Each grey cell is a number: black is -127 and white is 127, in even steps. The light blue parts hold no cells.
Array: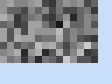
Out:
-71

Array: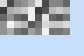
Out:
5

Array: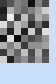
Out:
-40

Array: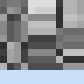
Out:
23

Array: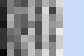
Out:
106
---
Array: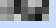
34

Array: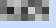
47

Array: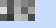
-40

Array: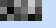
-95

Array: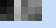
-62

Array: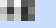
80
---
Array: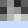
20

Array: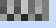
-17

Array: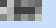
8

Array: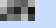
-15

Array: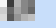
50

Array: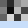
-86

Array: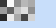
15

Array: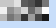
-46

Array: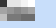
102

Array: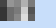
7
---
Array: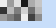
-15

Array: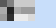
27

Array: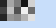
112

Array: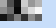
92

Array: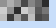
-39

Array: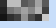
49

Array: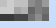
-1

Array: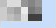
-8
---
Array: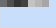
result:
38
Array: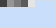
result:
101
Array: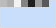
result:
-38
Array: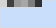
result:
-78
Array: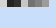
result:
28
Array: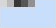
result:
16
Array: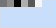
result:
117
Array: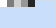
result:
-89
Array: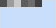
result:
-63
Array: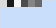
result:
-23
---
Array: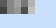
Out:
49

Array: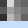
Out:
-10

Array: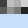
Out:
79

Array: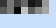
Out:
23

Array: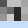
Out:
48

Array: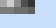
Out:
-75

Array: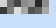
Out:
12
